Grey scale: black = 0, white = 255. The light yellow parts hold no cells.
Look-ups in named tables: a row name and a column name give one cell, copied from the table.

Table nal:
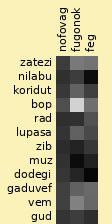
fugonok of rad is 48
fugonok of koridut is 98
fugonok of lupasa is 96
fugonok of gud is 61
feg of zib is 55
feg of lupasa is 73
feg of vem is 103
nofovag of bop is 78
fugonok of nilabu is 61
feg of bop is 111
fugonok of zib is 35
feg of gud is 46
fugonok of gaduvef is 97
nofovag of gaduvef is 64
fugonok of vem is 129
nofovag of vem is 64
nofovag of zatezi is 60
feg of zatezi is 114
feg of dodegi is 6
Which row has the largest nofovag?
bop

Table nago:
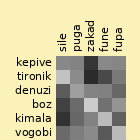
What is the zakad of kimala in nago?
130
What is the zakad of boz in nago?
204
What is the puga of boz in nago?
107
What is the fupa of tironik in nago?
121
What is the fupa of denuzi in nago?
103
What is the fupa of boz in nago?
148
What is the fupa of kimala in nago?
96
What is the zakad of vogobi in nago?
138
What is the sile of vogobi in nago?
106
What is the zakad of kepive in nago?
54
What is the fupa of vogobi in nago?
186
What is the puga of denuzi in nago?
159
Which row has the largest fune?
kimala

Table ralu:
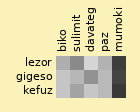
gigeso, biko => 197
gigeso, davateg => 146
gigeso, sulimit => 183
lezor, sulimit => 138
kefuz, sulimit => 163
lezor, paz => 178
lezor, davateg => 213
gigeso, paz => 185
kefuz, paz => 185

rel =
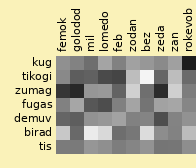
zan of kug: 160
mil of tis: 150
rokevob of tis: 142
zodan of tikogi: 189
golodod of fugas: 166
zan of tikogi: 189
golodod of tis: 122
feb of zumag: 99
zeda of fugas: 162
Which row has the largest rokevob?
birad

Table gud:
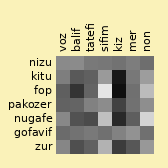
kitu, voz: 126
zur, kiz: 60
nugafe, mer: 94
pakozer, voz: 98
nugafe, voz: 136
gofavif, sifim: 112
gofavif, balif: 114
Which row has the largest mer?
gofavif

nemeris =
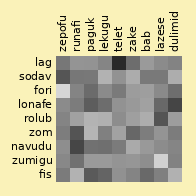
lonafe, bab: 161
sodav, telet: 146
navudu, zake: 170
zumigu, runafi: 113
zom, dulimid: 124
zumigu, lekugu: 154

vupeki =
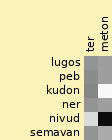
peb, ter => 140
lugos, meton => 158
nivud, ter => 219
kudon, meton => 248
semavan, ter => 148
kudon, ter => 134
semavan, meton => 171
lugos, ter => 148
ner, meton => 158
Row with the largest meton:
kudon

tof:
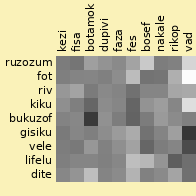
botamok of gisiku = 127
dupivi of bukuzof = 145
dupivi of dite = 132
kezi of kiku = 143
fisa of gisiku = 134
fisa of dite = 148
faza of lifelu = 135
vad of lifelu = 111
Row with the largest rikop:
fot

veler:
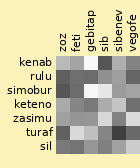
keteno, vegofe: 111
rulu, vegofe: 102
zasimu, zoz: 160
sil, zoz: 121
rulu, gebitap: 108
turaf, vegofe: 106
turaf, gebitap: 191
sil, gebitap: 150
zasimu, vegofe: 219
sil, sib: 128
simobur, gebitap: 246
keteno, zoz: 170

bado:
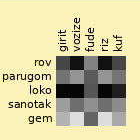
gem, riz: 221
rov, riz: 17
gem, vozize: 221
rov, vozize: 17
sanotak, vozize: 110
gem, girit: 179
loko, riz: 6
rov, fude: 130
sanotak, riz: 110
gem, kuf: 168
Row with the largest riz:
gem

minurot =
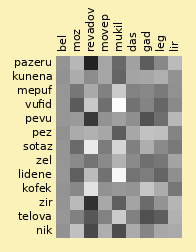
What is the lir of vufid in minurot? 138
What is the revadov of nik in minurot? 73
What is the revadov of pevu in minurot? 57
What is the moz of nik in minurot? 192
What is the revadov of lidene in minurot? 187
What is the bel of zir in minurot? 148
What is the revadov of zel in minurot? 115

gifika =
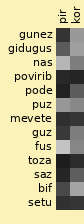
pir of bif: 73
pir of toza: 29
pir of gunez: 52
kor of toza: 43
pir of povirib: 40
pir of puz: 151
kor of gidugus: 159
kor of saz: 94
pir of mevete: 47

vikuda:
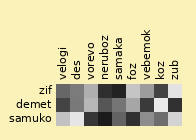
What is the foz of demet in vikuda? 166
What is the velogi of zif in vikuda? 103
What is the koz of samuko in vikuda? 109
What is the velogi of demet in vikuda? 68
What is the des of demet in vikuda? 121
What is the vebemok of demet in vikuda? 58
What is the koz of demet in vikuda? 234
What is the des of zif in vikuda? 123
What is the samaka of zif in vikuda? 34
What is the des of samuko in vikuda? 229
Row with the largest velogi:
samuko

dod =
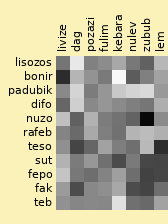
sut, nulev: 122
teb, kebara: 224
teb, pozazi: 136
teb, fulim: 135
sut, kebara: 75
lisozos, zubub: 97
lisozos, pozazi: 129
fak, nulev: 76

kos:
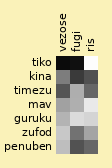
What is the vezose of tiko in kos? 11
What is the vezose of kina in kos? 125
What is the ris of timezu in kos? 102
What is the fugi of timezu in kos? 174
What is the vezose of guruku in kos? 179
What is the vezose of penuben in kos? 190
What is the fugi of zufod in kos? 114
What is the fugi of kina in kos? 58
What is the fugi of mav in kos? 175
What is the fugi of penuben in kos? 82
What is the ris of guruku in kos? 212
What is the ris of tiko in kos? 253
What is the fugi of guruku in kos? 219
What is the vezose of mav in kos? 161
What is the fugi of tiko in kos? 16
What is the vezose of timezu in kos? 85

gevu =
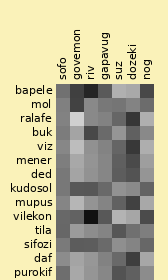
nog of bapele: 72
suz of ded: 93
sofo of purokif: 110
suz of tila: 86
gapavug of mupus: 132
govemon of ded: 164
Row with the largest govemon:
ralafe

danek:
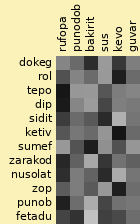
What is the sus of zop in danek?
152
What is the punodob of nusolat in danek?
124
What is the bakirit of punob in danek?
172
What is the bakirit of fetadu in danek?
193
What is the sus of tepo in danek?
86
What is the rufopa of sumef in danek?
152
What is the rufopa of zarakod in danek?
39
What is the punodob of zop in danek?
125
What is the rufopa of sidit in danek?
60
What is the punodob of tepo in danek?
151
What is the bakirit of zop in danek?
90
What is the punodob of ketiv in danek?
119
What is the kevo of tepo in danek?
125

